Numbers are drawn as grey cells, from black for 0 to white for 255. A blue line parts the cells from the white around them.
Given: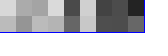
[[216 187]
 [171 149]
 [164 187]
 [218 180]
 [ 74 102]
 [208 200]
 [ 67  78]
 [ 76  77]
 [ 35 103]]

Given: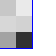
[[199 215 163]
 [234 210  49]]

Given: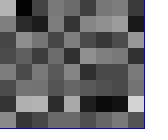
[[180 127  70  75 125  76  52 138]
 [  3  43 141  95  74 116 176  54]
 [ 68  28 117  60 121 114 179  71]
 [121 125  69 108  89  84  44 105]
 [107  52 126  48 133 102 169 105]
 [ 63 134  74 144  47  89  30  79]
 [119 144  55 127  73  80  11 102]
 [125 156  76 121  73  74  18 121]
 [ 58  24 150  49 122 114 211  83]]

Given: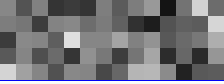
[[135 125  60  89 212]
 [ 83 118 137 133 161]
 [129  61 133  79 133]
 [ 52 131  94 107  81]
 [ 59 136 223  53 136]
 [ 52 109 134 145 133]
 [126 123 134 120  72]
 [ 91  97 164  61 103]
 [125  49 129 117 181]
 [153  29 147 166 183]
 [ 20  83  88  44 139]
 [115  96 106 103  34]
 [210  92 120  42  89]
 [108 214 174 150  92]]

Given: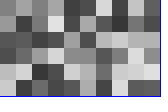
[[129 153  86  78 189 203]
 [163  64  91 106 212  63]
 [128 121  67 157  56 107]
 [166 226  81 214  77  72]
 [ 64  73 160 139 208  87]
 [ 77 169  78 138 180 173]
 [216  86 184  86 109  69]
 [ 68  55 203 126 204 219]
 [196 117 180 220 210  91]
 [ 95  76 179 141 223  95]]

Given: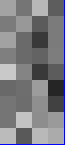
[[163 123 162 127 201 105 117 117 187]
 [117 152 106 106 132 110 109 195  89]
 [184  91  57  99  57 156 143 141 185]
 [ 93 123 123 125  92  37  65 154 171]]
